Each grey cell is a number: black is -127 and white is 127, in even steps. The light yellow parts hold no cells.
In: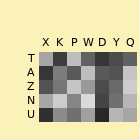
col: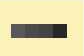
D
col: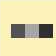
X
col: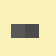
D
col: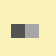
X
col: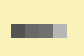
Y

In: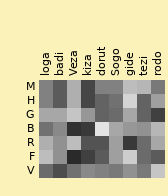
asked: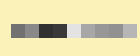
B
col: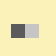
rodo
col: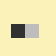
Veza
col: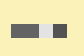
dorut
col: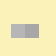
rodo

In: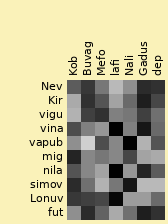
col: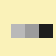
Gadus
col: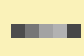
Mefo
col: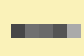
dep

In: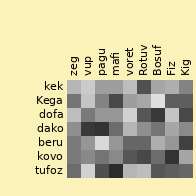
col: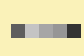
Fiz
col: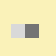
pagu
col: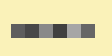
Kig
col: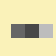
Rotuv
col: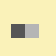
voret
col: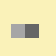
Kig

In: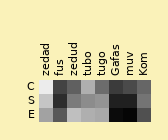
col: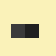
Gafas
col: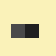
muv
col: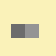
tugo
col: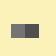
Kom
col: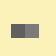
zedud

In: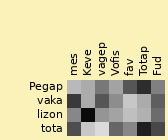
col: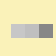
fav
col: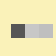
fav
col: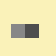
mes
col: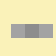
Vofis
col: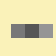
vagep
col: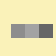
Vofis

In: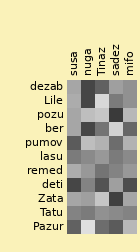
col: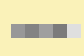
nuga
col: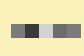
sadez
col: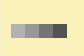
Tinaz
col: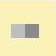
nuga
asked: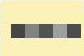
deti

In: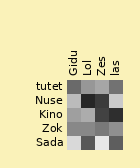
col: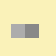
Lol
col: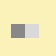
Gidu

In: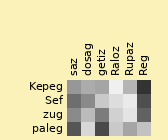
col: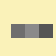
saz
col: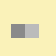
dosag
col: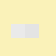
Rupaz

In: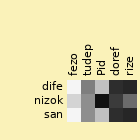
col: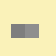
tudep
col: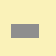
tudep

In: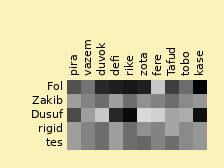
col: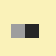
defi
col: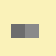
tobo

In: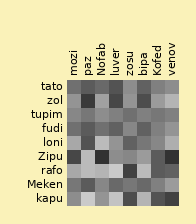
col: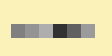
venov
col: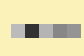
Nofab
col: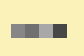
mozi
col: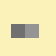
mozi
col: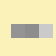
luver
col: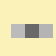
bipa
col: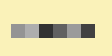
venov

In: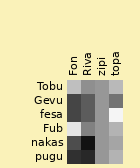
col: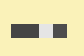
Fon
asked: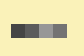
Gevu

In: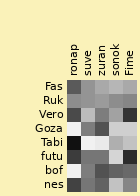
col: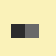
Fime
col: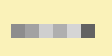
sonok
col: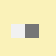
suve
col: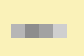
sonok

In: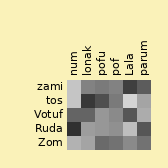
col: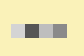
Lala
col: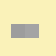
lonak
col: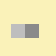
Lala
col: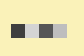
Lala

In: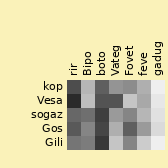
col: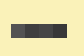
boto
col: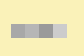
feve
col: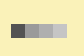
Vateg

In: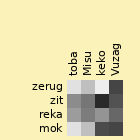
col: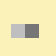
Misu
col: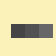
Vuzag
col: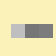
Misu
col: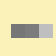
Misu

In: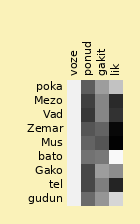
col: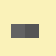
gakit
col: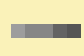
gakit

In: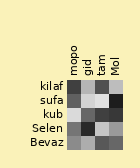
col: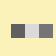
mopo
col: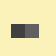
mopo
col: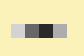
gid
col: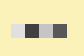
tam
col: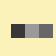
Mol
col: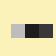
Mol

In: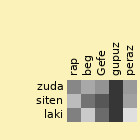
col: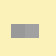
peraz
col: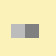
rap
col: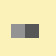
Gefe

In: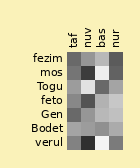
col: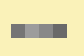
taf
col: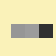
nuv
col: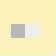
bas
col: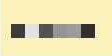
nuv
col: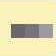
taf
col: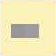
nuv
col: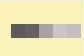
nur

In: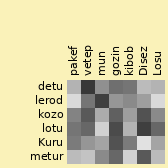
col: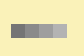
kibob
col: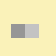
vetep

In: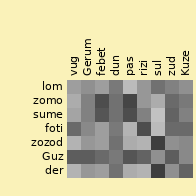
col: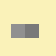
Kuze
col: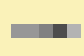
rizi
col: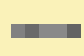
Kuze
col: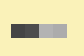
pas
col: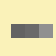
zud
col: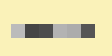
pas

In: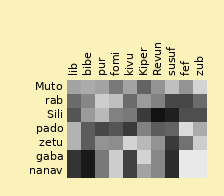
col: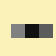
Revun
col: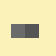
lib
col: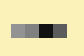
Revun
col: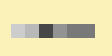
pur
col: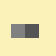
fomi
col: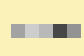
pur
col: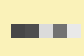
fef

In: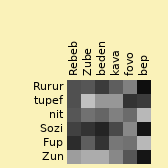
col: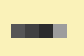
Rebeb
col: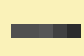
Rebeb

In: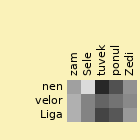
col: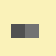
ponul
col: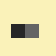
tuvek

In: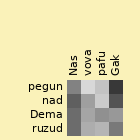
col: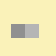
pafu
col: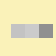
pafu
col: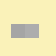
vova
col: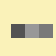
Gak

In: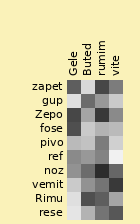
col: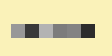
rumim
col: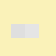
Gele
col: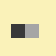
vite
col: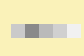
vite

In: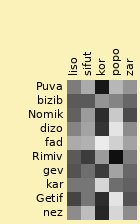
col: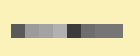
sifut
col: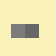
zar
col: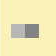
popo
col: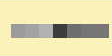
sifut

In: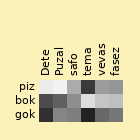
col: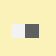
Puzal
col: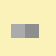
safo
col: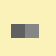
Puzal
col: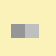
fasez
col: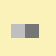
fasez
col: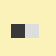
tema

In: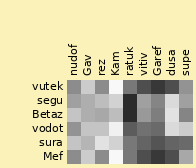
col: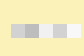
Kam
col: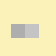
Gav
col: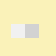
Kam
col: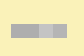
Gav
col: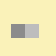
rez
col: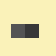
Garef

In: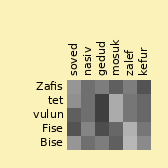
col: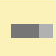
zalef
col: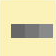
kefur
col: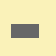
kefur
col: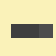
gedud
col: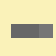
kefur
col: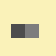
gedud

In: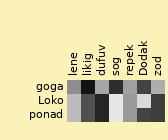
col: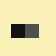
likig
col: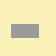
repek
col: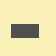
likig
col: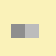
lene

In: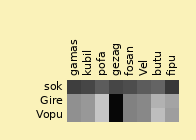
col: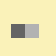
butu
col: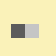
pofa

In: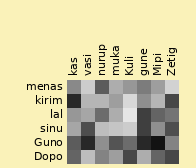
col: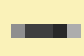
gune
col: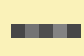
Zetig
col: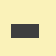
gune

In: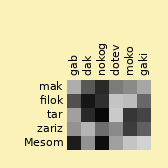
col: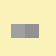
gab
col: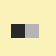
dak
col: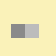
moko
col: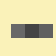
gaki
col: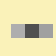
gab

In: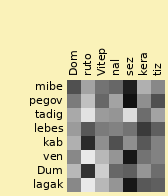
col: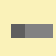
tiz
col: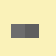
tiz
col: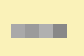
Dom
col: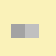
ruto
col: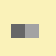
nal
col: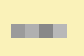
Dom

